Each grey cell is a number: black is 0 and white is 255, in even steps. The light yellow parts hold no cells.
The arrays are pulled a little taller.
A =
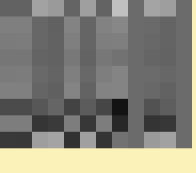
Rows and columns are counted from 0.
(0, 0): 98
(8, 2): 158
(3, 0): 118
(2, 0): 123
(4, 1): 124
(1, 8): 107
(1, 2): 103
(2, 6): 126
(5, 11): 107
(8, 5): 160
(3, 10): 99
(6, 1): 75
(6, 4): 67
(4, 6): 126
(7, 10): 55
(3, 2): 100
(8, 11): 107
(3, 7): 114
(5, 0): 128
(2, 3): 98
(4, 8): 107
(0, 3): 154
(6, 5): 92
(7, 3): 58
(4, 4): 127
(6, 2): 87
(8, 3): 164
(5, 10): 98
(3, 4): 120
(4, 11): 107

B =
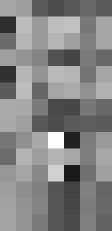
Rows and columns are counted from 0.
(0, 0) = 164
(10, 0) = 150
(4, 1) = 183
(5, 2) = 102
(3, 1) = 147
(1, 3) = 190
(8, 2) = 169
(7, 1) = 159
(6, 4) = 71
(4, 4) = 180
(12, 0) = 162
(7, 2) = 88
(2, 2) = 152
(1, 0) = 46
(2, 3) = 181
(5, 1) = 188
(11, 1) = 142
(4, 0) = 50
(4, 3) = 185
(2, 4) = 159
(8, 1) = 144
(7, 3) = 76
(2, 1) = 181
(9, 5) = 126
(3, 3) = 82
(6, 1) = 169
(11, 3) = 85
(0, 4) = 87
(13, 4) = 74
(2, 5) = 128

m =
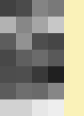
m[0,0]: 65
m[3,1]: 95
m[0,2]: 132
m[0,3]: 121
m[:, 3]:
[121, 199, 70, 89, 32, 134, 238]
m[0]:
[65, 75, 132, 121]
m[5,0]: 92
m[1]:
[178, 135, 165, 199]
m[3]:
[72, 95, 107, 89]

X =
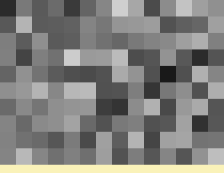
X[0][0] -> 43
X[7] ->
[132, 105, 138, 143, 163, 105, 82, 121, 127, 81, 87, 162, 49, 87]
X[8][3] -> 86
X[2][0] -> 126
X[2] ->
[126, 92, 143, 90, 94, 128, 113, 103, 121, 131, 137, 159, 174, 128]
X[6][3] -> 143
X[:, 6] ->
[134, 119, 113, 156, 82, 81, 61, 82, 160, 158]
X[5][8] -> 126
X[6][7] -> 52
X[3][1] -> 68
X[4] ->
[100, 145, 115, 91, 79, 75, 82, 170, 147, 81, 25, 80, 176, 133]
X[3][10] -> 147
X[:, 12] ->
[159, 102, 174, 43, 176, 81, 170, 49, 115, 146]
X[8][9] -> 69
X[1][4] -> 97
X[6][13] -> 85
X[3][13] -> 84
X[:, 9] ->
[75, 157, 131, 85, 81, 53, 177, 81, 69, 86]
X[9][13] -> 190
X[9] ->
[132, 184, 134, 112, 128, 111, 158, 82, 125, 86, 133, 85, 146, 190]
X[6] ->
[106, 137, 117, 143, 148, 150, 61, 52, 140, 177, 73, 153, 170, 85]
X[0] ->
[43, 121, 90, 107, 58, 100, 134, 207, 167, 75, 140, 195, 159, 144]
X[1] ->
[88, 180, 91, 93, 97, 132, 119, 149, 152, 157, 82, 95, 102, 160]
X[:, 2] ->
[90, 91, 143, 127, 115, 180, 117, 138, 106, 134]
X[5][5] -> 186
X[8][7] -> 94

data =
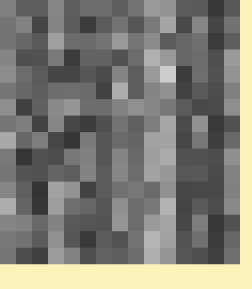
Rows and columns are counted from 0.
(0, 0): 128
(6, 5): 109
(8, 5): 122
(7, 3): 134
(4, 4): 69
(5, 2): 94
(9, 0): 121
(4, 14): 147
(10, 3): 101
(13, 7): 149
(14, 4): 86
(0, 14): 87
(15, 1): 76
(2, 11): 103
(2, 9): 138
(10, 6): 92
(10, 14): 130
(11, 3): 162
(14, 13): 60
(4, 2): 91
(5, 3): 108
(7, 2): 67
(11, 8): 119
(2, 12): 112
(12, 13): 76
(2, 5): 107
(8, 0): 169
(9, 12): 81
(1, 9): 121
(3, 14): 154
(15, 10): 150
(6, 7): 131
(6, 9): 134
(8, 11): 70
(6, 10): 120
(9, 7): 133
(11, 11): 71
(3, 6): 99

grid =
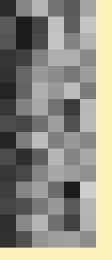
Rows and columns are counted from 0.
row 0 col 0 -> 42
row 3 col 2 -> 130
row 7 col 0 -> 75
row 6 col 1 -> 130
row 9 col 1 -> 46
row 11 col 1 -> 133
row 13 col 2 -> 180
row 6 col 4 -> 58
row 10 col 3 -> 167
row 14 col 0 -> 50
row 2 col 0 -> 84
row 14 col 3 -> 158
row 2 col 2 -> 74
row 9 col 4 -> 132
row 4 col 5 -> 156
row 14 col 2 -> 147
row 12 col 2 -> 119
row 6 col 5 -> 185
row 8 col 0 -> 36
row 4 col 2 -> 153
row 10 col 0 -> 55
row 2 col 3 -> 195
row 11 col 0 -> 63
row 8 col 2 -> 188
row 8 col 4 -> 153
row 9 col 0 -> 75

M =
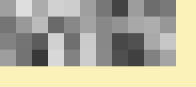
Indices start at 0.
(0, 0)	160
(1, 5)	163
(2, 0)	130
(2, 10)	199
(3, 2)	56
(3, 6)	137
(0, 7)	67
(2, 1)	116
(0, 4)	205
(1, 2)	187
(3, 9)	129
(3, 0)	158
